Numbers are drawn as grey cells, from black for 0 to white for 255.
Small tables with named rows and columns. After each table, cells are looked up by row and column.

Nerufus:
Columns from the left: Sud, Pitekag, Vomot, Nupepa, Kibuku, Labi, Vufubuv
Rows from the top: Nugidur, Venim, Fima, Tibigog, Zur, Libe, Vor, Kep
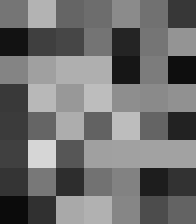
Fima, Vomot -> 175
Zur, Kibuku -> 189
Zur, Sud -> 59
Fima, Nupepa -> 175
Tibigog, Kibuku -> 142
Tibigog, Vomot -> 152
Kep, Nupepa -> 177
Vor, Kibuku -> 130
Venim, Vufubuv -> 148
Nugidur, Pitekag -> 179

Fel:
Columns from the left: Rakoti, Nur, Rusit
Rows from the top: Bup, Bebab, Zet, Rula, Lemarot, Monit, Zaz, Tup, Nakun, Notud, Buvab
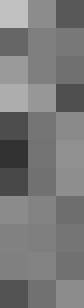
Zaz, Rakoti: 72
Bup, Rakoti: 193
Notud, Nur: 131
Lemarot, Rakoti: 77
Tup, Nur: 131
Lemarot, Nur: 117
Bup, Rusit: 88
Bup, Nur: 140
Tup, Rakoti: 139
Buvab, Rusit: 140
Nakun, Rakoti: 130
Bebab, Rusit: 120
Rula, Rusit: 79
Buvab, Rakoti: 83
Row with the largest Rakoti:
Bup

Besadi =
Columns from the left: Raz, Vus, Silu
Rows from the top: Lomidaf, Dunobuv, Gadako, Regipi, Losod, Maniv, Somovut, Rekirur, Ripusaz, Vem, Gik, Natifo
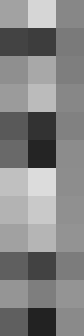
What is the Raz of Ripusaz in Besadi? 161
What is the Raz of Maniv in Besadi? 105
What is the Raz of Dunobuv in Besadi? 67
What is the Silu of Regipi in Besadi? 135
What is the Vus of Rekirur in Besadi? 201
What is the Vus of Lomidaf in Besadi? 214
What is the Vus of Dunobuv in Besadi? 61
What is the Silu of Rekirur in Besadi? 144

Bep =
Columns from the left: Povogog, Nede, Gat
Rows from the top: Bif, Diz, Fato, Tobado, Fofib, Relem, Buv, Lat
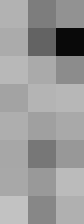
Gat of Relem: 152
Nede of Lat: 135
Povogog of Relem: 167
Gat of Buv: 187
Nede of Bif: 125
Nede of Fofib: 160
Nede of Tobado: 180
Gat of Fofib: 169
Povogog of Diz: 171
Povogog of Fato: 184
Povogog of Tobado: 163
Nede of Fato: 170
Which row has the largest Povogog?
Lat

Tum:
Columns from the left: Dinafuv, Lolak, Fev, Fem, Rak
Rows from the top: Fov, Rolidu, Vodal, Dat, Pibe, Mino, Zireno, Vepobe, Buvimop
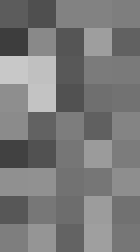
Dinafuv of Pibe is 139
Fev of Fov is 130
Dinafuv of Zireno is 144
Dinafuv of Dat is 142
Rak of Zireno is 142
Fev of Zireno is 114
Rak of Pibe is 132
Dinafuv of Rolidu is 61
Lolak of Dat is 195
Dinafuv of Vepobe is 87
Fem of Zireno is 118
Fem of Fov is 130

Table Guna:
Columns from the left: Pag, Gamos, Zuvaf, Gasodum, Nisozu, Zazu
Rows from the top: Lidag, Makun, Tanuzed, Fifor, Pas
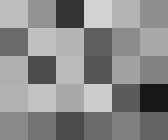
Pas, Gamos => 115
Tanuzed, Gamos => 76
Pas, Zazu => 99
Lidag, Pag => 190
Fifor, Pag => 177
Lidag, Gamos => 146
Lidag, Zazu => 143
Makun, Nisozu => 139
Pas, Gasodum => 107
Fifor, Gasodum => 205
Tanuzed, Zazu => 130
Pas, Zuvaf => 75
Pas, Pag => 137
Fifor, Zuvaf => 169
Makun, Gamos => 192
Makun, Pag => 106

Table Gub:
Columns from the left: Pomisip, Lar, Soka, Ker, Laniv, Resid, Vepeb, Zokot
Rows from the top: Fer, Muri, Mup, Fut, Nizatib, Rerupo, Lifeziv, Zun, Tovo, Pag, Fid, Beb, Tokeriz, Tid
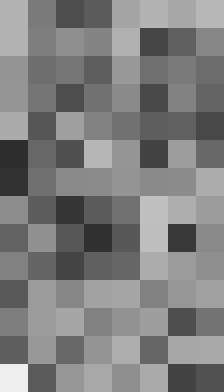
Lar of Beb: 155
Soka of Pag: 68
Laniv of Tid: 142
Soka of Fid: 134
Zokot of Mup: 108
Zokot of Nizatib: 72
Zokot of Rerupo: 104
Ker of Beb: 129
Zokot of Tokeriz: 168
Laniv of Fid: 166
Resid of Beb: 158
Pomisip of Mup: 148
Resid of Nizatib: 94
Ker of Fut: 114

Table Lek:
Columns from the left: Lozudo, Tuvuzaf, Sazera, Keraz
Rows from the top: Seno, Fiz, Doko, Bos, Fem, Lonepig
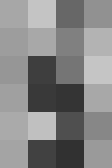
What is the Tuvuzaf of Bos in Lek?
57
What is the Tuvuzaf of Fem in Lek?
192
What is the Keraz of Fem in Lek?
135
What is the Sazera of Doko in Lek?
117
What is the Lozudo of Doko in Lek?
150
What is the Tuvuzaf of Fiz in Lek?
168
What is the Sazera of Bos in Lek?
52
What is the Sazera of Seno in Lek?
103
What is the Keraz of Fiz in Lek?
179
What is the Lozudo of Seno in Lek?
167
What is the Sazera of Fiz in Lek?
128
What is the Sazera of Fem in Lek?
79
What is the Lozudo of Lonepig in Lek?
164
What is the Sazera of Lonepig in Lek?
49
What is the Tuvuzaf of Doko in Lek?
62

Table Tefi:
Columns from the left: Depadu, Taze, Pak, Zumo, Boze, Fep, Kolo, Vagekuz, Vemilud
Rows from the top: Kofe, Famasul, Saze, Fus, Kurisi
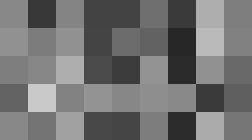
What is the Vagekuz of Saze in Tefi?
145
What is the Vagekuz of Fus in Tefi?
58
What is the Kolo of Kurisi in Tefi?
44
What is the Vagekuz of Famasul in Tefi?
186
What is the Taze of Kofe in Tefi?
56
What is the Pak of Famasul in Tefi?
145
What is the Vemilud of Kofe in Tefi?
126
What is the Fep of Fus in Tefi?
142
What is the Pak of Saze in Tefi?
174
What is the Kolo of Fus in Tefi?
137
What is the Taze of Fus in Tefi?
201
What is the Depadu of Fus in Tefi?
99
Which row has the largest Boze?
Fus

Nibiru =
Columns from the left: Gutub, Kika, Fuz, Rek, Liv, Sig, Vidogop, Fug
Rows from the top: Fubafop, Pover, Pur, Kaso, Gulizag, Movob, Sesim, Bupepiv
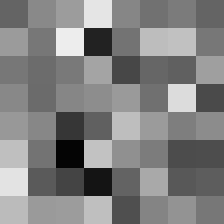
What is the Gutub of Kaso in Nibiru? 136
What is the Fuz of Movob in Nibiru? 4
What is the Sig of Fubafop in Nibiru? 113
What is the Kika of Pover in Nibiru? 119
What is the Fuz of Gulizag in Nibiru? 54
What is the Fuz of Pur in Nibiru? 121
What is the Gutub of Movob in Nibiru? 191
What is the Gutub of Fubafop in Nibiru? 100
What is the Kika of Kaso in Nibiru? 107
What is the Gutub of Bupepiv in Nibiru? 187
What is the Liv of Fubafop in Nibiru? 134
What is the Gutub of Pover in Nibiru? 155
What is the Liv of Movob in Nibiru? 144
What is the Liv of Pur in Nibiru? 71

